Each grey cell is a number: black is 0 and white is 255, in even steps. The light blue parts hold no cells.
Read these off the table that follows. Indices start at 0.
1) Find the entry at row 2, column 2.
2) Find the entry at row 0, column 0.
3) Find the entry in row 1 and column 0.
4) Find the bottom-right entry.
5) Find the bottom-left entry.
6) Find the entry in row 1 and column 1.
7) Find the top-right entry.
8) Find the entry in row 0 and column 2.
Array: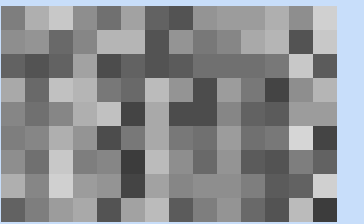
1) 98
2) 126
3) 142
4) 60
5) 98
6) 148
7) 208
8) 200

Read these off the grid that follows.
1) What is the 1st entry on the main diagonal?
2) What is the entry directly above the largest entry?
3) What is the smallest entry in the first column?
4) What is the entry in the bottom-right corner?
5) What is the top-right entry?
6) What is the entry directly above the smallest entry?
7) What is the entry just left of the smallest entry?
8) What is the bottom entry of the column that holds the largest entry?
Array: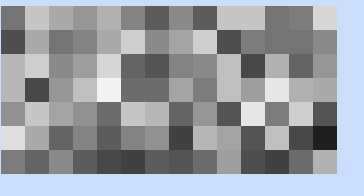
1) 116
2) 214
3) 78
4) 177
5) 214
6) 84
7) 72
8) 72

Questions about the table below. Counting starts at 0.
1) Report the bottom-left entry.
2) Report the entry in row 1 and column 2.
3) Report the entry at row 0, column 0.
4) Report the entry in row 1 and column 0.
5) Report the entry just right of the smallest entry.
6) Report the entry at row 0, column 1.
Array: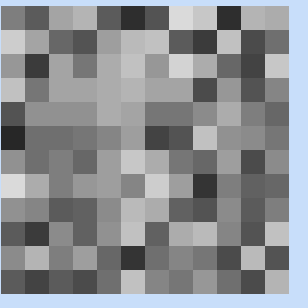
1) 91
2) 103
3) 126
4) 205
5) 111
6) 91

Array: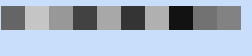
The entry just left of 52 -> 168
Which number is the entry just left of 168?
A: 66

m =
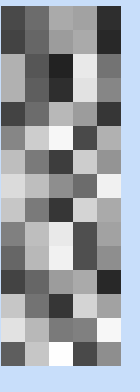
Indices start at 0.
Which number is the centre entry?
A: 142
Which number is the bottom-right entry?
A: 142
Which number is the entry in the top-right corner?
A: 46
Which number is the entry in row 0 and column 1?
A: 108
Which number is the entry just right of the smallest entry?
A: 233
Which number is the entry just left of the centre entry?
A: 190
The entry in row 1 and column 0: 67
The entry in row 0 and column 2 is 170
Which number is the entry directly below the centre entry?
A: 54
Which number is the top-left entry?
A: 73
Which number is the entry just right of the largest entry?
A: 73
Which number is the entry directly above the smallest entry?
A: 156
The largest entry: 254
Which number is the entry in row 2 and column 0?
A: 177
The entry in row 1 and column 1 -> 102
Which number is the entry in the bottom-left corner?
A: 94
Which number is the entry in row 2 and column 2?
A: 34

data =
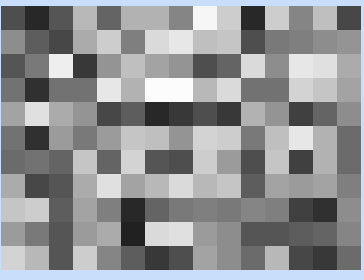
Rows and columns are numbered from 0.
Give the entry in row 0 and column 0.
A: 78
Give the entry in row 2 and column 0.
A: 85
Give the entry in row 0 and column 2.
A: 85
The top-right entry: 71
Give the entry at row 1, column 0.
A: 141
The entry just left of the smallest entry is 171
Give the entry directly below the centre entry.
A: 78
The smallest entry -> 33
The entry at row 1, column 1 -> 93
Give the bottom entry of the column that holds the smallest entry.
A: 93
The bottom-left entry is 211
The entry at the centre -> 148
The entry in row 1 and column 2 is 71
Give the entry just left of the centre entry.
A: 191
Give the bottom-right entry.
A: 107
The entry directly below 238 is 114
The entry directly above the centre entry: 56
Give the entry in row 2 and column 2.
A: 238
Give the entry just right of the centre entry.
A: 211

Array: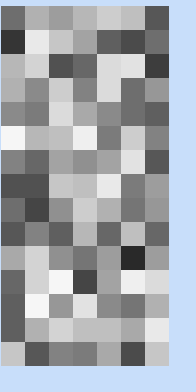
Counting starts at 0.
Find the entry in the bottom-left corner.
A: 198
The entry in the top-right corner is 87
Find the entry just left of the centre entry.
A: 198
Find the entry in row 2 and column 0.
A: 183
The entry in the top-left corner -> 110
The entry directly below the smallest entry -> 239
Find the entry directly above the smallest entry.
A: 191
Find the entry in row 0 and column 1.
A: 177
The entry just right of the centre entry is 233
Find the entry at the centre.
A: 191
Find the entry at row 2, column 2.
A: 81
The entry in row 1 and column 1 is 233
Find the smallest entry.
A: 41
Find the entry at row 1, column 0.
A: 53
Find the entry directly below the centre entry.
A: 205
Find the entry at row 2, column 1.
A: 211
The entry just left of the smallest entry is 157
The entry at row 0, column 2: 157
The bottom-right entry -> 198
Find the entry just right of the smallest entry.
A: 157
